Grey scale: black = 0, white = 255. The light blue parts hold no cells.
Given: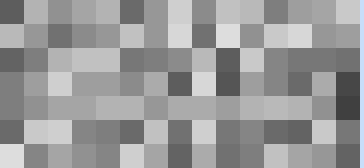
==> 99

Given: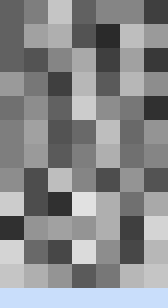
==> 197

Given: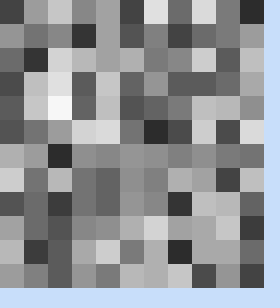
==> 67

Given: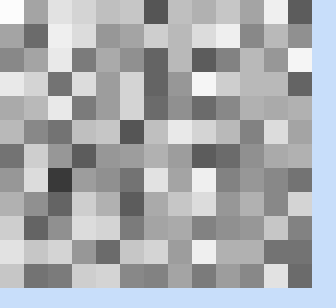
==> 107

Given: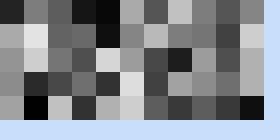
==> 15

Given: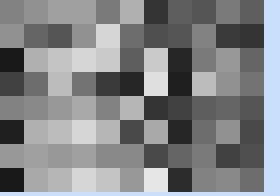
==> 108
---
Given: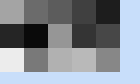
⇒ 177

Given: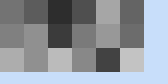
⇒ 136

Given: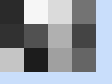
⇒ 28

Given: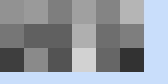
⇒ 210

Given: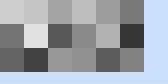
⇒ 145

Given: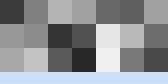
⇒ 239
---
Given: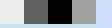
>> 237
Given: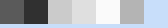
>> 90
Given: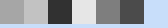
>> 166
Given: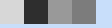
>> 215
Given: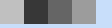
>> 192
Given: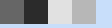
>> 102
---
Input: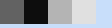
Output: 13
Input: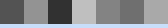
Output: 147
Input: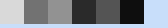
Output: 114
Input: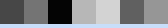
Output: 116
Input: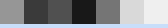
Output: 58
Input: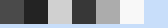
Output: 35
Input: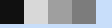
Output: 216
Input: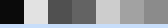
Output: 226
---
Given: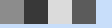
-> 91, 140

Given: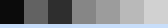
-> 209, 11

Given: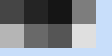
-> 125, 181

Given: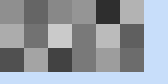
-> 179, 80

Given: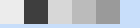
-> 154, 236

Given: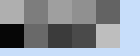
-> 99, 6

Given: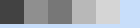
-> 213, 66

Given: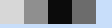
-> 108, 215
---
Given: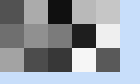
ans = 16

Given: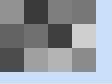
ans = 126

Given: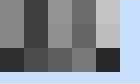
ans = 150

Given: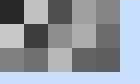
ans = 80

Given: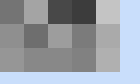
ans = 72

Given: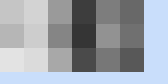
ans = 154

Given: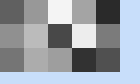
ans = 244

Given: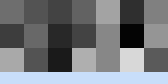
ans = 67

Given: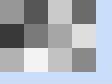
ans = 202

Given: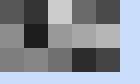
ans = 204
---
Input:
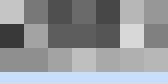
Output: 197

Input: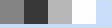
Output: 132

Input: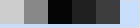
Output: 205

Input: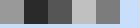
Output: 153

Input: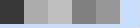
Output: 56

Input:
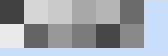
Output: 65

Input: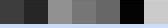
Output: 61

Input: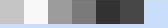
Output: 197
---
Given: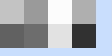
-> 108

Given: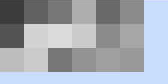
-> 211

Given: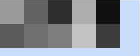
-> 112

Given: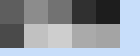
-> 193

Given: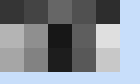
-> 143

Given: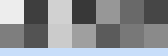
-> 83

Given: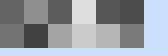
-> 63

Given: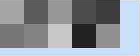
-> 131

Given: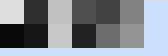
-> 21

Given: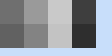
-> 131
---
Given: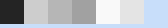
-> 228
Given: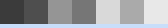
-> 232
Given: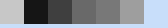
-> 158
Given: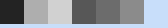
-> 139
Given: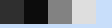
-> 222
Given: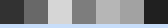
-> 32
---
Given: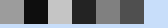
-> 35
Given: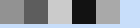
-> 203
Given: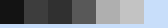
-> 88
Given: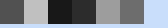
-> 44
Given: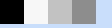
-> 247
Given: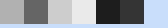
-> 234
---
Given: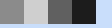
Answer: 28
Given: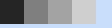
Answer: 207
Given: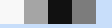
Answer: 124
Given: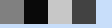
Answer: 66
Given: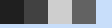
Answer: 98
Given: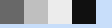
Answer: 16
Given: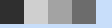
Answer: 108
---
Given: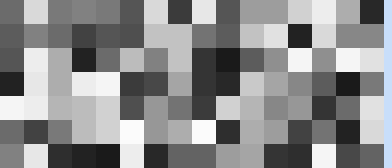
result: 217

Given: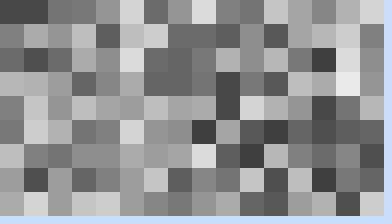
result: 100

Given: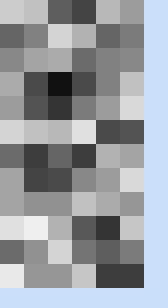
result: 122

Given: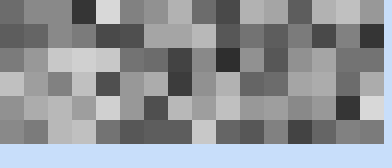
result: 216

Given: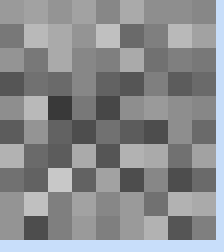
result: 170

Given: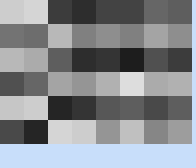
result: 94

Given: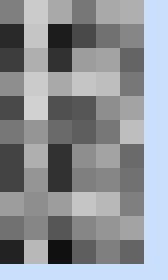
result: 162

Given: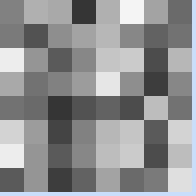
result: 189
